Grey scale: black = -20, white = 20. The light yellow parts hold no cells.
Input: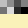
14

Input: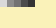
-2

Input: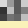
-2

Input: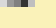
0

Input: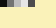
10

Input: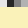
-14

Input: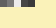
17
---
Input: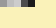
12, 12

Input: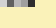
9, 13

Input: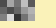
-4, 14

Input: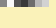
-11, 19

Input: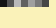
-5, 9

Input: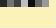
10, 10
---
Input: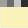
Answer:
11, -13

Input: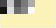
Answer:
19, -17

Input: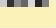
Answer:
14, -14

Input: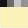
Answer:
11, -17

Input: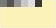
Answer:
15, -11

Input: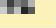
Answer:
12, -14

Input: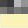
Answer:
9, -11

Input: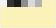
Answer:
18, -16
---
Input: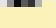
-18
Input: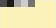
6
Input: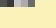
11
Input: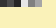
-14
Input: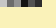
3
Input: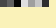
-19
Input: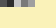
11
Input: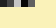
11
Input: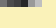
-10
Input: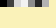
14
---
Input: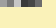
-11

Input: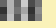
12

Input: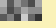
-2

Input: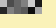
0

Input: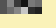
-17

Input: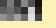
1
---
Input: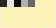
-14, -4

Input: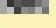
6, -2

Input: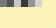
-1, 13

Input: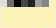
15, 1

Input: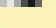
10, -4

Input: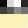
-18, -2

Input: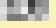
13, 13

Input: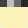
-10, -14
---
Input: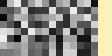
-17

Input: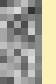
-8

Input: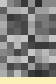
11

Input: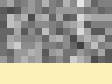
2

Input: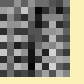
-5
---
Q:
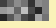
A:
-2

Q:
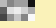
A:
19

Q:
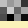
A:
-18

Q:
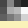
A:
13

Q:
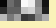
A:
7

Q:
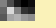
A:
2

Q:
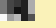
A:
-7

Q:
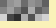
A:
13

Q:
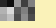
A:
-8

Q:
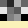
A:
-20
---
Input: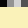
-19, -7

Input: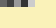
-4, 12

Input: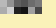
9, -9

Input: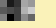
-2, -4

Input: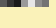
-6, -2

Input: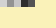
13, -7

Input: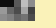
-18, -8
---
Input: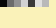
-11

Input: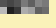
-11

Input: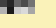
-14

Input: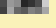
-12

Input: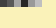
-10

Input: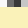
-3
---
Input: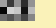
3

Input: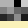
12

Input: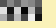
-5

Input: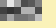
0

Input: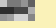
-5

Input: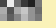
-1

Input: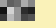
1
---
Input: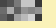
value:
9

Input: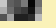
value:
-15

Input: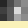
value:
-6

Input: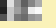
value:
-3

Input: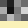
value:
9

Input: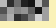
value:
-1

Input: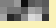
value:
14

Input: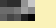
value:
-7

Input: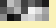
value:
14

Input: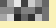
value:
-12
